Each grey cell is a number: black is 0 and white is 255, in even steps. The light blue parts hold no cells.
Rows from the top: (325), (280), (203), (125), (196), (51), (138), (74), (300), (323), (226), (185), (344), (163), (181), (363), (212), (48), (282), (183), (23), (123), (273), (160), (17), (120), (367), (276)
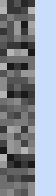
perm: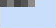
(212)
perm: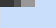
(196)
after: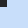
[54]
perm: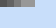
(226)
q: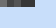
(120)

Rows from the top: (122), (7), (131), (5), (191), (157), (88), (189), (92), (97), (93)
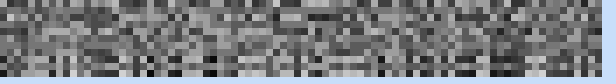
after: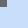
[118]
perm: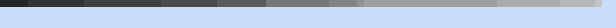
(131)
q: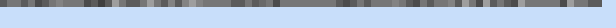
(7)
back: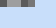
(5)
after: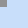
[51]
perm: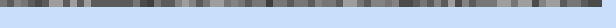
(97)

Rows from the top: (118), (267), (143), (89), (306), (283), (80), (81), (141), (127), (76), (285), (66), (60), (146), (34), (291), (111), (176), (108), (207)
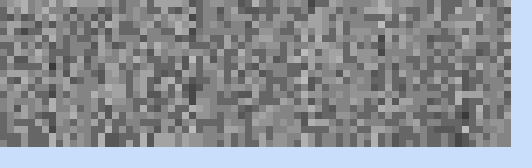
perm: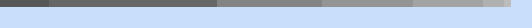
(285)
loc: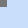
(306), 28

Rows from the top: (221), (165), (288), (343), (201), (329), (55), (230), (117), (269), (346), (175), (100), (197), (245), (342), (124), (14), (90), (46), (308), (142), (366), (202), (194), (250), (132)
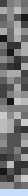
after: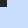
[171]
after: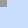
[141]

